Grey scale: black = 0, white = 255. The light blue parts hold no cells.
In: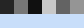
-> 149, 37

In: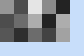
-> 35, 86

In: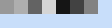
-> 130, 152

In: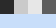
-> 94, 42

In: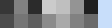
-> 31, 76

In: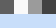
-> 66, 95

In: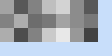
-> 88, 173

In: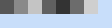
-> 207, 86

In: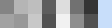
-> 52, 162
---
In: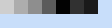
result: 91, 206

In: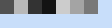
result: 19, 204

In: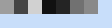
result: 17, 209

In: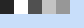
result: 80, 255

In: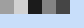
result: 27, 209

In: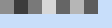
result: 215, 215

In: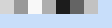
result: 174, 248

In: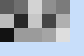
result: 199, 222

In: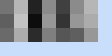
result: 151, 194
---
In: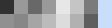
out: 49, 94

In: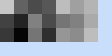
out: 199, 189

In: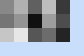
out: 136, 36

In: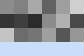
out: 140, 150

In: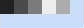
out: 34, 172

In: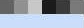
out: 99, 121

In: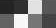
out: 36, 68

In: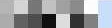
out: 181, 128
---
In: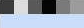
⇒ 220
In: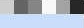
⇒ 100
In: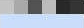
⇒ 169
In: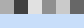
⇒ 64
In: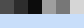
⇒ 45
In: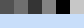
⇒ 111
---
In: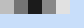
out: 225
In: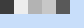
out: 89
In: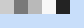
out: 35
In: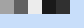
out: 48
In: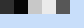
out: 87
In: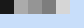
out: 214
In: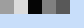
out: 88
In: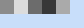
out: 170
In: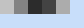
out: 172
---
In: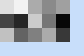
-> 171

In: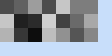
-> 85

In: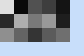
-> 91

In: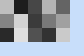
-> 50

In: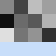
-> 147

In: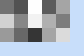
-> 165

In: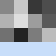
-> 124

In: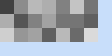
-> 106

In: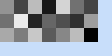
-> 188
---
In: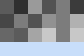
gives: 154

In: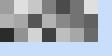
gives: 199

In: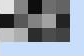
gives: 13

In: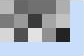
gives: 112

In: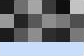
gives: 165

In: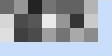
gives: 35

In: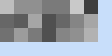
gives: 144

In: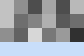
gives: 77

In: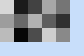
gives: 66

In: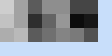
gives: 91
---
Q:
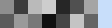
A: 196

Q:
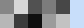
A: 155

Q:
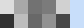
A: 146

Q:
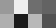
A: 185

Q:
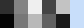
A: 97

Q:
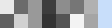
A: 243

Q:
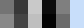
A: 3

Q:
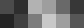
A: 158

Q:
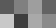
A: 169
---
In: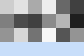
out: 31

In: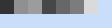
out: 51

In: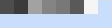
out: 59

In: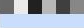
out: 33

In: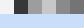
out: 55

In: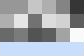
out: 54

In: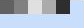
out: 46
